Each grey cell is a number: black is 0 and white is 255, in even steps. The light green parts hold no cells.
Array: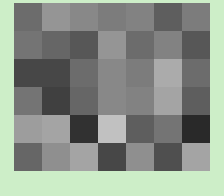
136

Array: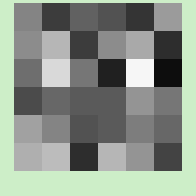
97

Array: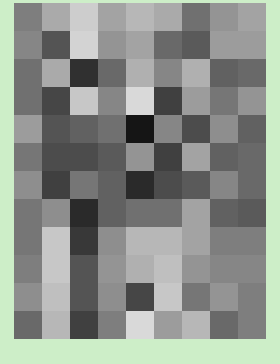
205

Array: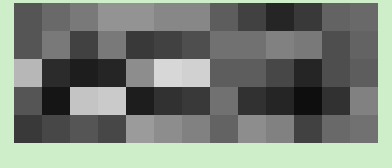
121

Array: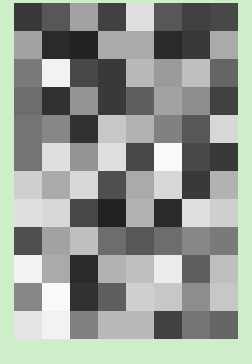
162

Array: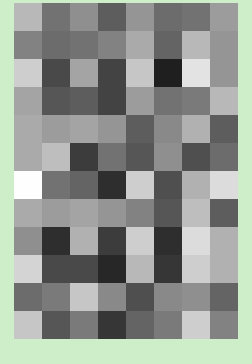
143

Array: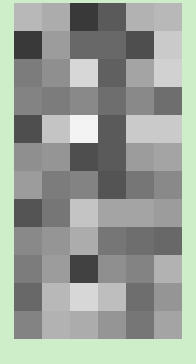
57
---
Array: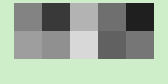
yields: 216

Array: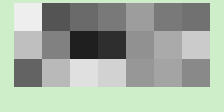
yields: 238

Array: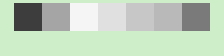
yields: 245

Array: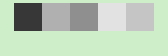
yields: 226

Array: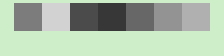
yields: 210

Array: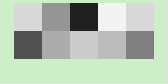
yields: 243

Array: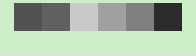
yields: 201

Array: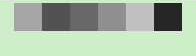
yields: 192
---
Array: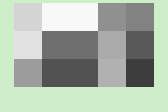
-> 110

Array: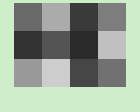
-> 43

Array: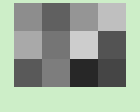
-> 205

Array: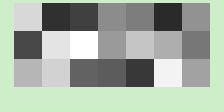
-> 255

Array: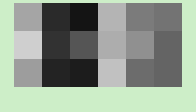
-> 85

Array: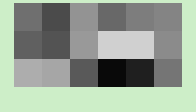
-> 153

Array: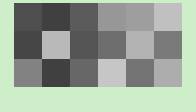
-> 85

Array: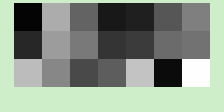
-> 121

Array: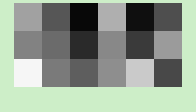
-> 42

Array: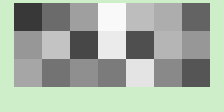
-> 71
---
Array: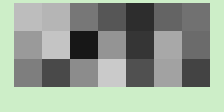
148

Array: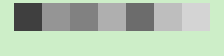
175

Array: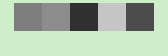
48

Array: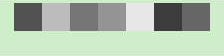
148

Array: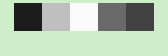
250

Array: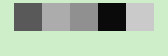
144

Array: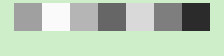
102

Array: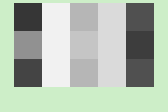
197

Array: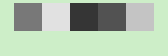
53

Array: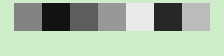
152
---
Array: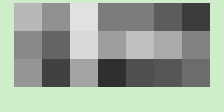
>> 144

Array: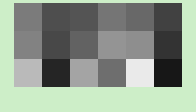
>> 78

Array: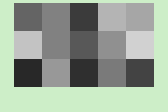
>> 129

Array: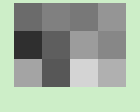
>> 128

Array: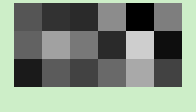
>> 50

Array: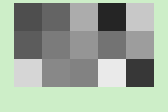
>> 100

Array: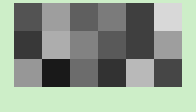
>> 158

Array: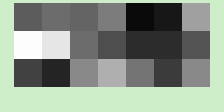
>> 108

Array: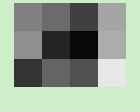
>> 107
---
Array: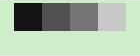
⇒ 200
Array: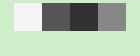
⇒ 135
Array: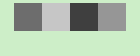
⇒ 150
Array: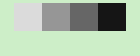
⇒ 21
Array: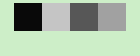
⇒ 161
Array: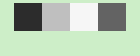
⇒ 99
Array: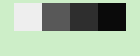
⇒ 10
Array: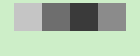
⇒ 139
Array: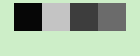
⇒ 107
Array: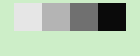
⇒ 10
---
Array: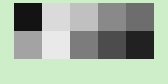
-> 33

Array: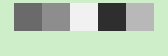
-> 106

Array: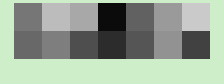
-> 44

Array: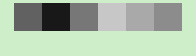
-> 97

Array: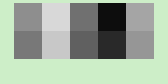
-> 41

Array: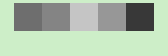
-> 110

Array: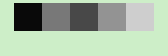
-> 72
